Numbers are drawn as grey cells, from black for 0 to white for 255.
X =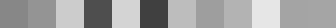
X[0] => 135
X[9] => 230
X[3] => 78

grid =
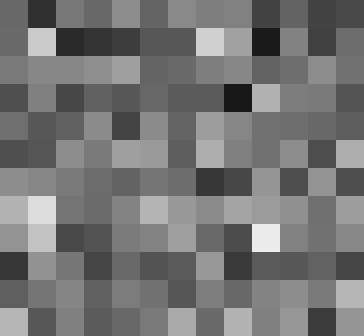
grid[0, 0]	104
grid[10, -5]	104
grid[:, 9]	[66, 26, 98, 177, 113, 113, 149, 155, 236, 91, 132, 128]
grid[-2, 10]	141
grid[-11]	[106, 202, 42, 52, 61, 87, 88, 208, 161, 26, 130, 64, 109]
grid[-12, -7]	137
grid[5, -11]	141
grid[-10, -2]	141
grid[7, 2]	116
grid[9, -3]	88
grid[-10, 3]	142
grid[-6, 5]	117
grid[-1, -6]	106
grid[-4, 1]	194
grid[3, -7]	91
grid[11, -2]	59
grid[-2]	[95, 117, 133, 97, 124, 114, 86, 126, 104, 132, 141, 122, 181]
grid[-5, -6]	139
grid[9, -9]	105
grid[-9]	[79, 128, 71, 97, 88, 103, 91, 90, 24, 177, 125, 122, 84]
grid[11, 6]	170
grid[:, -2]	[67, 64, 141, 122, 104, 77, 147, 111, 114, 98, 122, 59]
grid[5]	[79, 85, 141, 122, 159, 154, 94, 173, 128, 113, 141, 77, 173]
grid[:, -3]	[99, 130, 110, 125, 110, 141, 78, 144, 129, 88, 141, 150]
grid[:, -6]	[126, 208, 127, 90, 157, 173, 55, 139, 105, 152, 126, 106]
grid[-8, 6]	100

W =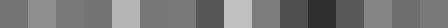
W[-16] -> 116
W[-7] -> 125
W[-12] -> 181
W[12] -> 88
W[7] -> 86

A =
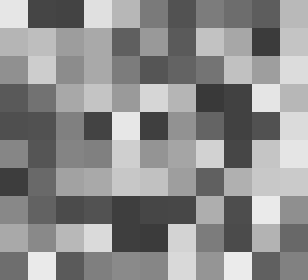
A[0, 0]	230
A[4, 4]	231
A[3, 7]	57
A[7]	[136, 98, 75, 82, 62, 70, 71, 174, 77, 234, 143]
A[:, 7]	[124, 194, 116, 57, 100, 210, 96, 174, 124, 149]
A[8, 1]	137
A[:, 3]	[224, 169, 169, 196, 67, 128, 169, 82, 218, 127]
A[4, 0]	79
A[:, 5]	[122, 153, 85, 214, 63, 148, 193, 70, 59, 134]
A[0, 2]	67
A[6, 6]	158
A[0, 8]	109
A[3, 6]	181
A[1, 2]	157
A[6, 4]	199
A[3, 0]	89
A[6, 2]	162
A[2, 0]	144
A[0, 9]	93
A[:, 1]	[69, 190, 205, 114, 81, 85, 105, 98, 137, 234]
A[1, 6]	90
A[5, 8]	70
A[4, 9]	81
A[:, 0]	[230, 181, 144, 89, 79, 134, 61, 136, 169, 110]
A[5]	[134, 85, 132, 128, 207, 148, 165, 210, 70, 197, 229]
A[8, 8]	75

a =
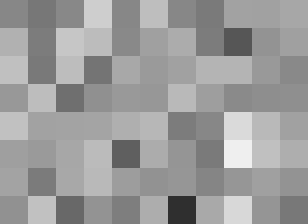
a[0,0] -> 135
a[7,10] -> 120
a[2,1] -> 121
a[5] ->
[159, 154, 167, 187, 95, 172, 149, 122, 239, 192, 174]
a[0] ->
[135, 119, 136, 206, 135, 190, 135, 122, 162, 161, 167]
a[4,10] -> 161
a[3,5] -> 151
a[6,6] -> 150
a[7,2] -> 104
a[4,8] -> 218
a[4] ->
[193, 162, 163, 164, 175, 183, 124, 135, 218, 185, 161]
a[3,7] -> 158
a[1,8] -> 86
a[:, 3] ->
[206, 188, 116, 144, 164, 187, 185, 147]
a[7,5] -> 173
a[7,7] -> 169

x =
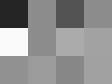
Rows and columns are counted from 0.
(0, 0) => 37
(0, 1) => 141
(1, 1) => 141
